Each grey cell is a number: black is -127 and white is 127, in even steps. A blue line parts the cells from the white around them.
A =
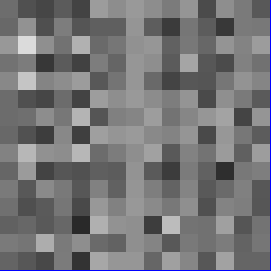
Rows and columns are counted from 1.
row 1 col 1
-18
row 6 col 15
-37
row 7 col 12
22
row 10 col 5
-46
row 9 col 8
14
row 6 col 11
20
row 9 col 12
-12
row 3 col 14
3
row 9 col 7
-3
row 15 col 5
-76
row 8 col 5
-64
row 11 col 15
-40
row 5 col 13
-9
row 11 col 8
21
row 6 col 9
12
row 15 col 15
-26
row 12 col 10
-7
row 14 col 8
15
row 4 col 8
22
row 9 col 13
27
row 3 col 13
20
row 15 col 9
-25
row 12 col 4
-9
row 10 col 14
-7
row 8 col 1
-23
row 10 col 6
-32
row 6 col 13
15
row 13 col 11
-12
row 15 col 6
39
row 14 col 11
-6
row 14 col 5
14
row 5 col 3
4
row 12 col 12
-47
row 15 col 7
22
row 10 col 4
-41
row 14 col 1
-5

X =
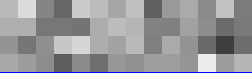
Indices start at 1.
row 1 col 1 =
57
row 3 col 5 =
86
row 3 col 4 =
71
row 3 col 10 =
42
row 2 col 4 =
-8
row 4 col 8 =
16
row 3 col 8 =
58
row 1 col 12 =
10
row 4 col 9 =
29
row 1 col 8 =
64
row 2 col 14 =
-5
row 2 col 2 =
47
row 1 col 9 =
-31
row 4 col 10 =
29
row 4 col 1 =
40
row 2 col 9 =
2

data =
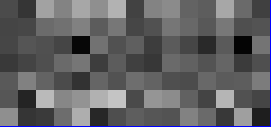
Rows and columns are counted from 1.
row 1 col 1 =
-52
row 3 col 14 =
-123
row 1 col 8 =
-61
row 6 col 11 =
-30
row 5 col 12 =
-23
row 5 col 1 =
-38
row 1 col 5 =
39
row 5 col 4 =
-52
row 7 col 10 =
-44
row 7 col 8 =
-33
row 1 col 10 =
11
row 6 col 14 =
-46
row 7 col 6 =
-88
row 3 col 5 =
-120
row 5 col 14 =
-34
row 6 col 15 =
-58
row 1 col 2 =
-74
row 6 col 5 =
19
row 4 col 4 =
-21
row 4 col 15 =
-48
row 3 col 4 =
-58
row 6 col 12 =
-59
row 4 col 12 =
-44
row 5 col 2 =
1
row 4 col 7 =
-35
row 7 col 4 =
-18
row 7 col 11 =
2
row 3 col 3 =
-47
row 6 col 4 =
7
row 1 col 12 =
-34
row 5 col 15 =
-3
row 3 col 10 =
-36

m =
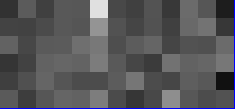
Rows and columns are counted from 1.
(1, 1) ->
-77
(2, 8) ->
-58
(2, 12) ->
-12
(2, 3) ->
-52
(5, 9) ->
-51
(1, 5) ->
-40
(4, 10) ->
-13
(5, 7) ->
-35
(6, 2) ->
-66
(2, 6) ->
20
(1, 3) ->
-63
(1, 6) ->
96
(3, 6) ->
-7
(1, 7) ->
-55
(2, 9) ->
-45
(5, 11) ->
-33
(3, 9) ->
-26
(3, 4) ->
-36
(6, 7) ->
-52
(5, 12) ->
-39
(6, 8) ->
-73
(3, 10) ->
-58
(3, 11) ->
-45

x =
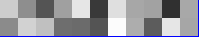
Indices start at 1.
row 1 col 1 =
77
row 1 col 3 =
-43
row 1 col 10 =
-79
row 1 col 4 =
32
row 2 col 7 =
124
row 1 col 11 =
40
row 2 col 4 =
-17

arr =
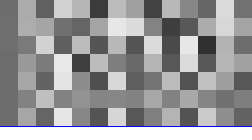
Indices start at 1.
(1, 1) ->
-18
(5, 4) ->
100
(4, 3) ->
-4
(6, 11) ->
41
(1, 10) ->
56
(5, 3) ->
-28
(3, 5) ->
60
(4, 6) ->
60
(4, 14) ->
34
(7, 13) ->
14
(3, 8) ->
-42
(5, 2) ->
38
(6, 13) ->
-14
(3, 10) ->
-53
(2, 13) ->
87
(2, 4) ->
-15
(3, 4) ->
-32
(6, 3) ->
63
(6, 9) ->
40
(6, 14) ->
-1
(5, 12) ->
65
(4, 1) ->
-19
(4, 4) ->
104
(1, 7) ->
59
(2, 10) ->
-65
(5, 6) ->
-48
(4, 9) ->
52
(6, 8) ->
2

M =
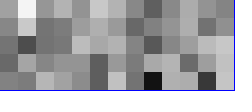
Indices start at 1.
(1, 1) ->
33
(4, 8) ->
-4
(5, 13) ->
69
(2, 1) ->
7
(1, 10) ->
9
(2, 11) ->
46
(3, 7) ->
50
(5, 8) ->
-12
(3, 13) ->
71
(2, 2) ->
73
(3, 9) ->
-39
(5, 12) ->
-71
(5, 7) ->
65
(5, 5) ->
12
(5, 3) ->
54
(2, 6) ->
47
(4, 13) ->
65
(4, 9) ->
41
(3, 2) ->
-50
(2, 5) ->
29
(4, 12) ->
30

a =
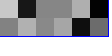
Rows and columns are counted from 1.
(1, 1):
72
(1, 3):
6
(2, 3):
9

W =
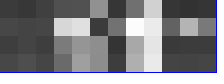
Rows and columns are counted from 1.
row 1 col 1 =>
-68
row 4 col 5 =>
31
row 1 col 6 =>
17
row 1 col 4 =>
-47
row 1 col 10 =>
-73
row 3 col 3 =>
-65
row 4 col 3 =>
-58
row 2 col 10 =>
-29
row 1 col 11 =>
-77
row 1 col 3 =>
-63
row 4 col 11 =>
-60
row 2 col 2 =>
-59
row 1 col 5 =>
-46
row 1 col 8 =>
-15
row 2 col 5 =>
96

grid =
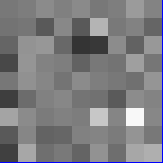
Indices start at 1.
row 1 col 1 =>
-7
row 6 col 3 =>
1
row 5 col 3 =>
6
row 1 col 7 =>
-1
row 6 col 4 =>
7
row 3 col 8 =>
-29
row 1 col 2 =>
-2
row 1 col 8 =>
27
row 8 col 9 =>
-7
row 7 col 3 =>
-4
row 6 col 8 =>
12
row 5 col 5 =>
11
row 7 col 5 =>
-2
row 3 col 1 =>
-26
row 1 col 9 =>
3
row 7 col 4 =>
1
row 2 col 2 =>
-9
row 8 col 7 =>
-4
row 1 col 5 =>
10
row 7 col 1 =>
36
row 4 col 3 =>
2
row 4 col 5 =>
-29
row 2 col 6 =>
52
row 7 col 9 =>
7

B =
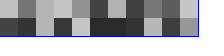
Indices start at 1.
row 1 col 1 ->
64
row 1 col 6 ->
-60
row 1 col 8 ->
-62
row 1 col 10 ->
-34
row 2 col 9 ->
55
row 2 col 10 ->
-65
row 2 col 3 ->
53
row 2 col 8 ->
-76
